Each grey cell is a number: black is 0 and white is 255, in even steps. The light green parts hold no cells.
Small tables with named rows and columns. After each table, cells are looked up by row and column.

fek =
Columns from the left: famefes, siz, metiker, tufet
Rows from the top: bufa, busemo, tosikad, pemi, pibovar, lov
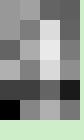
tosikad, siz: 172
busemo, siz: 125
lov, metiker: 175
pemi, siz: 128
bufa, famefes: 152
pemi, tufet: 142
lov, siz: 134
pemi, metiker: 217
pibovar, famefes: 63
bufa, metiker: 100
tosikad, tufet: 122
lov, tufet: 118
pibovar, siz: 63
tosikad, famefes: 100
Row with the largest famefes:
pemi

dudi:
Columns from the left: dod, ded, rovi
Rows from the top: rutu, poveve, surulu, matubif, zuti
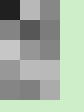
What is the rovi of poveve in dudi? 124
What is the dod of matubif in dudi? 152
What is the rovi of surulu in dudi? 132
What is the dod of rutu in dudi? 32
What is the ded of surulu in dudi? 150
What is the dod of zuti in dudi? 133
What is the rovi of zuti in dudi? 171
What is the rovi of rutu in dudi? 135
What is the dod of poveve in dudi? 132
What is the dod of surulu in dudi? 198
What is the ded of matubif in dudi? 186
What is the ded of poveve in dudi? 87
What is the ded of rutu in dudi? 184
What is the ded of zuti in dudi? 128
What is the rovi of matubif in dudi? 185
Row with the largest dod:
surulu

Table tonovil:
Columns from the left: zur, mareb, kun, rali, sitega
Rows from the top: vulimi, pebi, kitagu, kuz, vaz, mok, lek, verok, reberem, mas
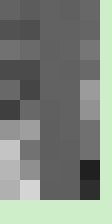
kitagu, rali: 99
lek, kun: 95
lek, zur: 148
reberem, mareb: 143
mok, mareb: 104
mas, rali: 95
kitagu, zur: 113
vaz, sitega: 155
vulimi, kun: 98
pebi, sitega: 101
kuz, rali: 97
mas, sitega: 46
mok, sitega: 146
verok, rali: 96
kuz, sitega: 105

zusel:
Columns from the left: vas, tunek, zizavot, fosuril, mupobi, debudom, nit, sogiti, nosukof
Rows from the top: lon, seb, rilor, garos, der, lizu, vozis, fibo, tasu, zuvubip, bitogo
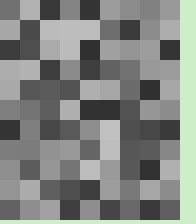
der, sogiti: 48
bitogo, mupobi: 142
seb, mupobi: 188
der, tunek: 87
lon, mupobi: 53
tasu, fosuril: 117
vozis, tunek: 127
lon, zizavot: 57
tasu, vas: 143
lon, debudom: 156
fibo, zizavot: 146
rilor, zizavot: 170
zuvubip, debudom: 157
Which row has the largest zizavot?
seb

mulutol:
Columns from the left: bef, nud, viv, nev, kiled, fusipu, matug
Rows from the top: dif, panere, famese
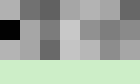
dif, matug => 103
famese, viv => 105
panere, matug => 138
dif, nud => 113
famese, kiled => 183
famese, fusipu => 141
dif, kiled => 179
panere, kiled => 145
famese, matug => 166
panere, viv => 124

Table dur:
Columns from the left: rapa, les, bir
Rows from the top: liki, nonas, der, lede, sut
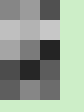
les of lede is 38
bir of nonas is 199
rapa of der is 165
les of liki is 155
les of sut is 134
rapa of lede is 76
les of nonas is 179
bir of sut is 108
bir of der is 36
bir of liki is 80
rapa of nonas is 191
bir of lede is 92
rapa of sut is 94
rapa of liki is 134
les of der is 123
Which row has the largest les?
nonas

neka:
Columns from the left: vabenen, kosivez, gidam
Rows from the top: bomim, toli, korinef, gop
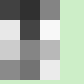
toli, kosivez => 68
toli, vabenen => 232
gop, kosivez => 115
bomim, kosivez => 48
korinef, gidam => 184
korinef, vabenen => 204
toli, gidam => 248
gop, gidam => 235
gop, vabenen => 138
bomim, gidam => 132
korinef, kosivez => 133
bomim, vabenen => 65
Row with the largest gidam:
toli

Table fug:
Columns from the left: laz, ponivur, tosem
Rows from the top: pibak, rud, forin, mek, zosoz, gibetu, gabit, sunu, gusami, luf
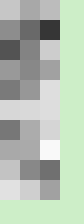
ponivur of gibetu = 217
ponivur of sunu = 170
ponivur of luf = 207
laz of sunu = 169
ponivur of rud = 105
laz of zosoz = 122
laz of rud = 141
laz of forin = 83
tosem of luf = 161
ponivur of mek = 136
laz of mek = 153
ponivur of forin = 131
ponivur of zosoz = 151
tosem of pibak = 188
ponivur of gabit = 172
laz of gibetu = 215
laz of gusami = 195
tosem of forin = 205

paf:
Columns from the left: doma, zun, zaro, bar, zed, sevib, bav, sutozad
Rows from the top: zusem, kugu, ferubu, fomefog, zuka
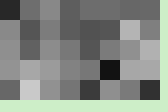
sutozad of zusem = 104
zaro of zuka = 145
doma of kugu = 137
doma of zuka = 103
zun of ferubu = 97
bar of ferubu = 120
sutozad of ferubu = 177
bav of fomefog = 167
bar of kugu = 92
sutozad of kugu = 127
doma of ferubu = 143
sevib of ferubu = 123
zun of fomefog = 167
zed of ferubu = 85
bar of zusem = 94
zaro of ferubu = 140
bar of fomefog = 130
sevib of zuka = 143
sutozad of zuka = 49
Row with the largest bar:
fomefog

